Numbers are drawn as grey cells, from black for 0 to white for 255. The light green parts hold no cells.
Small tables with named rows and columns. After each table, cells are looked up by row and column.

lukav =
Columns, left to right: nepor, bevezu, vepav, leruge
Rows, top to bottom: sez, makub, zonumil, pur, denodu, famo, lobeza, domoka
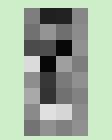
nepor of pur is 219
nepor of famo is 169
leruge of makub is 140
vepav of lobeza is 214
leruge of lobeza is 140
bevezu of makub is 148
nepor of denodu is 142
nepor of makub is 113
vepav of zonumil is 8
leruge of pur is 125
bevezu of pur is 7
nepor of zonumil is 75
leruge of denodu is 144
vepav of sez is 34
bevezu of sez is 32
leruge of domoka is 144
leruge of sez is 135

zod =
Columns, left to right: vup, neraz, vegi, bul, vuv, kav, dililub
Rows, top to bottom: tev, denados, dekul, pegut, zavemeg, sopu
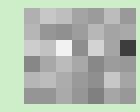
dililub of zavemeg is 165
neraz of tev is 199
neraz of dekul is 194
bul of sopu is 150
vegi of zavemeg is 172
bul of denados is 157
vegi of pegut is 187
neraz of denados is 150
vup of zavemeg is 182
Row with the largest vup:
dekul

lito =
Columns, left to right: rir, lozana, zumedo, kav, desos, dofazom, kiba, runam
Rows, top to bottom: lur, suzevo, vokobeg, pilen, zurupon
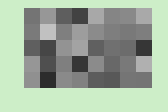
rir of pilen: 150
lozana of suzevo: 193
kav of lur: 66
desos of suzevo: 139
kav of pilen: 54
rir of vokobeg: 95
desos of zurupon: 92
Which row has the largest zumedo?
vokobeg

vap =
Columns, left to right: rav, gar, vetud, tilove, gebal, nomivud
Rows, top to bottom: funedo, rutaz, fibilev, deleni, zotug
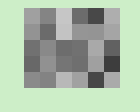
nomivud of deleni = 61
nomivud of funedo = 174
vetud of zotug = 184
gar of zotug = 131
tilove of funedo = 108
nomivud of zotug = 170
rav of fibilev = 113
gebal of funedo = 72
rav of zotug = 138
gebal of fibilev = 169
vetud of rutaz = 195
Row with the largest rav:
funedo

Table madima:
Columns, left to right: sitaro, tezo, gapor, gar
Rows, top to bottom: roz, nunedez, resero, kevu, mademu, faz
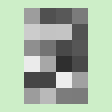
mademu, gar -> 161
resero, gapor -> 73
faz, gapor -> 124
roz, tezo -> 80
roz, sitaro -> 157
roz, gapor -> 88
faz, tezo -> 185
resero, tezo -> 115
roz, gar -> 123
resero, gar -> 86
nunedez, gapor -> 196
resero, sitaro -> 143
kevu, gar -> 73
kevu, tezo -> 167
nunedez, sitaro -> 204
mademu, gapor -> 237
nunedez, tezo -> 195
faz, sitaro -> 156
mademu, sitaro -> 69
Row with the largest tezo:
nunedez

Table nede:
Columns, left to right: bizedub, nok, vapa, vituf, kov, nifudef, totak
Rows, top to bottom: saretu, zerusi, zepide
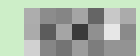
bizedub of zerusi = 171
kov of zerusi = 144
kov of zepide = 125
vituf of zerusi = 58
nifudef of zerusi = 231
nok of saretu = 140
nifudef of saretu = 200
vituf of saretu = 165
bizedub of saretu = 173
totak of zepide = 147
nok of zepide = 134
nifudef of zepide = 148
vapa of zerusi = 165
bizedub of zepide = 209
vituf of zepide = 156
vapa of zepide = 116
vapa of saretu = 133
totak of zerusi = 138
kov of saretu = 101
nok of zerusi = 92

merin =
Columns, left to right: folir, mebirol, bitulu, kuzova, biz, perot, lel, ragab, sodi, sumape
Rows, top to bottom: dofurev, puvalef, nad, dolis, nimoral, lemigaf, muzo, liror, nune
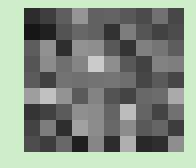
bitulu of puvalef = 83
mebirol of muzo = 65
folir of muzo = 52
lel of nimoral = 110
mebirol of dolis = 140
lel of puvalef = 125
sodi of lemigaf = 108
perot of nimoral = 117
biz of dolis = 203

